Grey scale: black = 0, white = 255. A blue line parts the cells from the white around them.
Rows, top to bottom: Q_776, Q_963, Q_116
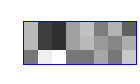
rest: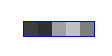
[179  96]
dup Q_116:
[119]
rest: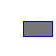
[167 119 201]
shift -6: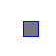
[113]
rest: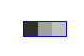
[126 179  96]
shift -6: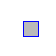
[180]
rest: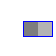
[96]

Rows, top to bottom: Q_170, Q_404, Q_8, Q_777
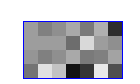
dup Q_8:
[128]
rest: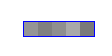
[128 163]
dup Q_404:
[157]

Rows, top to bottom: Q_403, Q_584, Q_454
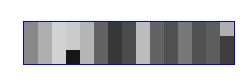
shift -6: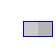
[197 175]
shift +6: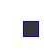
[61]

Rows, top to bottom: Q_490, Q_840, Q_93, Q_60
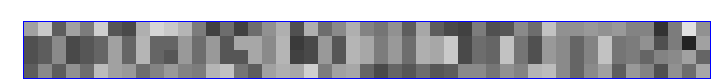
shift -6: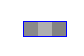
[132 169 125]
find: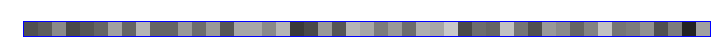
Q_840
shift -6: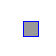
[147]
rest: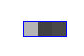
[153  86 181 167 124 153 109 175 167 201  73 109 101 194 117  80 153 138
 101 131 194 117 124 101 131 138 161 101]

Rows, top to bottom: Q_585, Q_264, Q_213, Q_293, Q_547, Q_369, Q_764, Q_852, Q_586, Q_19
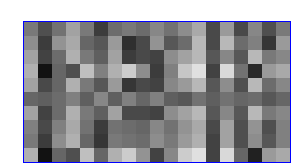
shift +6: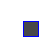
[79]
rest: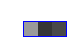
[ 66 135 154 184  87 141  79 184 108 135]
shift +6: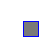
[127]
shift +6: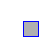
[182]
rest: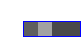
[ 66 141 162 184  87 135  87 184 121 135]

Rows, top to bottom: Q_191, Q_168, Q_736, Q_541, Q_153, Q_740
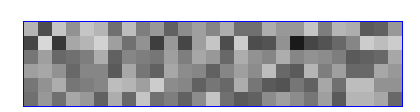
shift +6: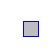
[195]
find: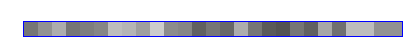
Q_153
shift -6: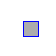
[167]
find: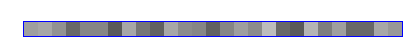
Q_541
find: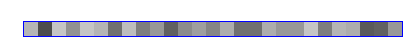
Q_191
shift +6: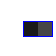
[32 76]

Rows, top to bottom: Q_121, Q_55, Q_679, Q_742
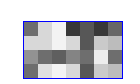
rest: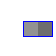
[ 95 132 110 237 110]
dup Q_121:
[56]
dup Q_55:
[216]
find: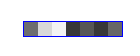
Q_121
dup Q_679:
[110]
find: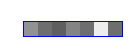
Q_679
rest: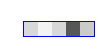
[188]

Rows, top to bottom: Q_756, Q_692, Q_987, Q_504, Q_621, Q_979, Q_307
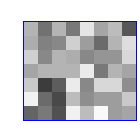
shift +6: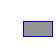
[155 155]
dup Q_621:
[216]
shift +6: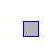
[186]
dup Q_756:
[180]
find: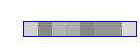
Q_987
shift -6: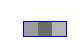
[151 101 174]
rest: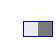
[180 165]

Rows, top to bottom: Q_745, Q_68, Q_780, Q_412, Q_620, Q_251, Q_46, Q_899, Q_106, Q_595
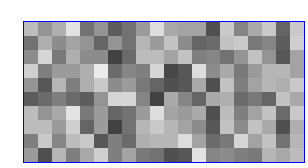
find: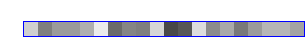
Q_412
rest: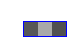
[194 127 163 182 175 201]
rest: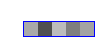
[194 107 201]
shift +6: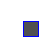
[86]
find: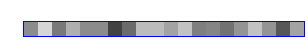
Q_780

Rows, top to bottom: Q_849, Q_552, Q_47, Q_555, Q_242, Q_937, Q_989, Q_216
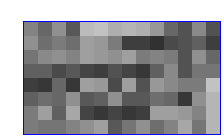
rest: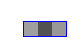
[137 123 123 194]
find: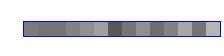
Q_216
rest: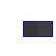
[159 159 152 131 181]

